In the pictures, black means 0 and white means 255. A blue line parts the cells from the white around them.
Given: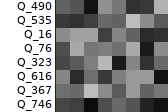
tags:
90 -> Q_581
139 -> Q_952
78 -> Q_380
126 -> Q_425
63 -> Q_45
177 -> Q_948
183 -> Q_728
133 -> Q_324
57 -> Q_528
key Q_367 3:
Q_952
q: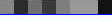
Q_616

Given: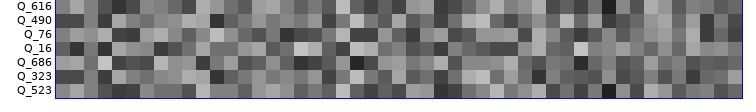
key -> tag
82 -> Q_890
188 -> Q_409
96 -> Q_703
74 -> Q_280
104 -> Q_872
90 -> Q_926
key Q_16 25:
Q_890
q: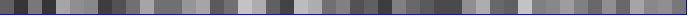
Q_16
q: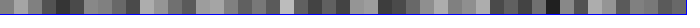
Q_616
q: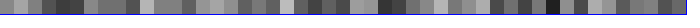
Q_523

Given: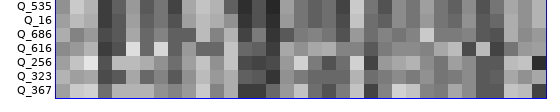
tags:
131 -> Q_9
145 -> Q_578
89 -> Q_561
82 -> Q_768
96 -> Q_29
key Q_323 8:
Q_561
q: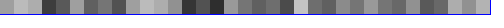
Q_16
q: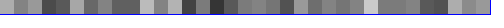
Q_686

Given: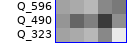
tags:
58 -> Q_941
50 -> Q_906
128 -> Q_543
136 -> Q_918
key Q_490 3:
Q_941
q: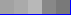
Q_596
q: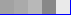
Q_323

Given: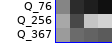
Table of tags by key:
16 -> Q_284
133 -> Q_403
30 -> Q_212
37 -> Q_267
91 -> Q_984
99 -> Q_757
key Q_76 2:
Q_212
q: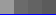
Q_367
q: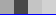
Q_256

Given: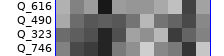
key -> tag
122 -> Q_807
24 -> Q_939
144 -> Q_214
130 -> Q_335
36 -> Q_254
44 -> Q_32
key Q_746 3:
Q_254
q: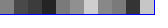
Q_746
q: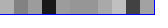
Q_616

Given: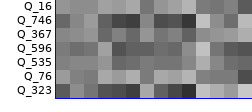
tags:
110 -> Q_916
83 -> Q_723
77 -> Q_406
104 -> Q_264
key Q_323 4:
Q_406
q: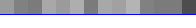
Q_76
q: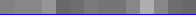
Q_535

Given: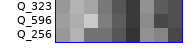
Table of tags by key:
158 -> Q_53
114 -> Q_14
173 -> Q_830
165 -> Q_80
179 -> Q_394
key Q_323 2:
Q_80
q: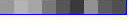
Q_323

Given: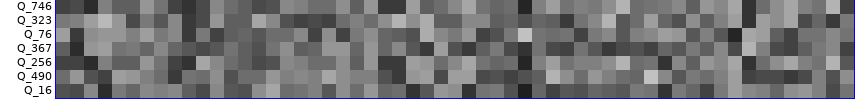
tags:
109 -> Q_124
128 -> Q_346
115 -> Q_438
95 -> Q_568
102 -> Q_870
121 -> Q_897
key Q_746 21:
Q_568
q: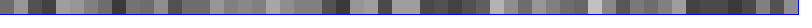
Q_490
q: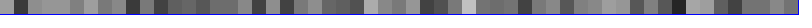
Q_76
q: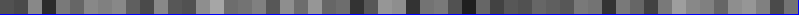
Q_16

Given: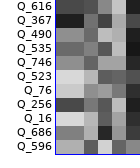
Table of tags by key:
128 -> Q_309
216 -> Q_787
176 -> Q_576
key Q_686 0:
Q_309
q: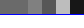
Q_535
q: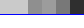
Q_76

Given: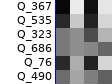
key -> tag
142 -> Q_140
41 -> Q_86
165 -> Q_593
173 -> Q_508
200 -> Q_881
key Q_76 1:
Q_508
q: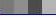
Q_323
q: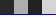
Q_76

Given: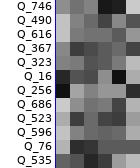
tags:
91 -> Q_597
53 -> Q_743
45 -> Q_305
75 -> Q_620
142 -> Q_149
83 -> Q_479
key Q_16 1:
Q_479
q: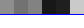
Q_746
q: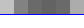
Q_596
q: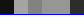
Q_256
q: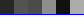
Q_16
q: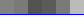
Q_323

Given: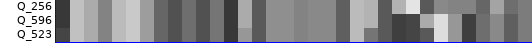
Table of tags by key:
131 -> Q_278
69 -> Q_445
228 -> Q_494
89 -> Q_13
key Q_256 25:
Q_494
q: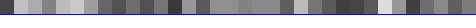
Q_523
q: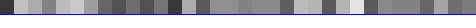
Q_256

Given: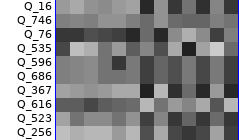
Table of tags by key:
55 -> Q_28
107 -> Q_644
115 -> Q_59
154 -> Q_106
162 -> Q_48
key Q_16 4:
Q_106
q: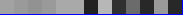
Q_367
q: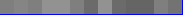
Q_746
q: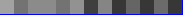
Q_523
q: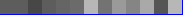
Q_616
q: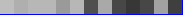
Q_256

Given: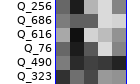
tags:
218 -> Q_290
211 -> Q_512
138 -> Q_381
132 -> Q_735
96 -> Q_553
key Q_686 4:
Q_512
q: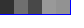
Q_323
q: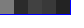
Q_490
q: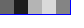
Q_256

